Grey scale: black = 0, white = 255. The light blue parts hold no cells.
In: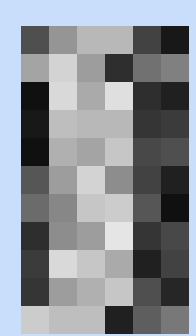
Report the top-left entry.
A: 79
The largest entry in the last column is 128
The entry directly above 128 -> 24
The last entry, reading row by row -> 120
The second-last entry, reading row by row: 94
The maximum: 229
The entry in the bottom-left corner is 204
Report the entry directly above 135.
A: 157
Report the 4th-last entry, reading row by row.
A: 190
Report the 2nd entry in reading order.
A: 149
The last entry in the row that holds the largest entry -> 72
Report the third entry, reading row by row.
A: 184
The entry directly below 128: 32
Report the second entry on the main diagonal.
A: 211

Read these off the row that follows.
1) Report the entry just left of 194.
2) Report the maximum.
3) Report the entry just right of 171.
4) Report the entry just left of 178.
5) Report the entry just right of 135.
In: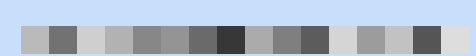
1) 156
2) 221
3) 127
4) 207
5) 148

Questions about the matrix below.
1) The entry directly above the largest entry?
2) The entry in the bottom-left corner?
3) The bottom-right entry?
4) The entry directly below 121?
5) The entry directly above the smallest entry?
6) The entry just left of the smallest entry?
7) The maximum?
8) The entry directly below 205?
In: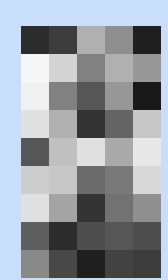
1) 44
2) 137
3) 60
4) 114
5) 151
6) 151
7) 246
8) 224

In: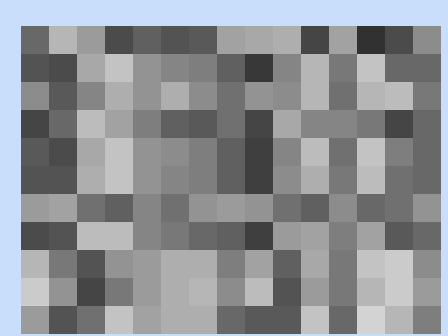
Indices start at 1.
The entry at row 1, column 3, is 155
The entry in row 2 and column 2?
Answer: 75
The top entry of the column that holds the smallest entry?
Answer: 49
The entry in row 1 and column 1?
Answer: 104
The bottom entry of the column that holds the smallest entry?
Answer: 211
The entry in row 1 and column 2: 182
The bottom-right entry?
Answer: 126
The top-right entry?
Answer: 140
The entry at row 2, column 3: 168
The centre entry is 96
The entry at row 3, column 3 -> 133
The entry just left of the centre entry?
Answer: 126
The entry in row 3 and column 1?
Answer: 140
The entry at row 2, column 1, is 83
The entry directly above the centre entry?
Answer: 96
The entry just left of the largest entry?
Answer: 104
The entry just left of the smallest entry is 162
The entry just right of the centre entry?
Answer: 63
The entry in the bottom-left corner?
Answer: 155
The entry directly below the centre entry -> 155

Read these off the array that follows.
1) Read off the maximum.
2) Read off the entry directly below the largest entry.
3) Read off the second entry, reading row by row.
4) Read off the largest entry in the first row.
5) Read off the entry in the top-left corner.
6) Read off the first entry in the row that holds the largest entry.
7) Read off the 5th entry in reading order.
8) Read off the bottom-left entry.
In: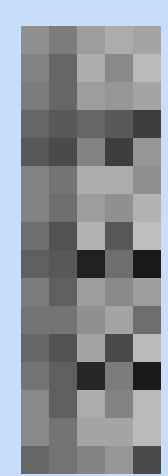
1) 191
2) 25
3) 124
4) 172
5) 144
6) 110
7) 164
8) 102

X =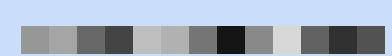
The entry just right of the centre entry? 21
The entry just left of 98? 216

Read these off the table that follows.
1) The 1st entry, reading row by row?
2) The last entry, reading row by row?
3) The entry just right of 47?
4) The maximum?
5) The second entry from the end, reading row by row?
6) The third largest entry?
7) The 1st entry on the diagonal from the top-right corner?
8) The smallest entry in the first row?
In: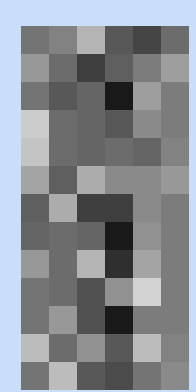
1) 116
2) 138
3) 164
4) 210
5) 116
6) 196
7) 108
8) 69
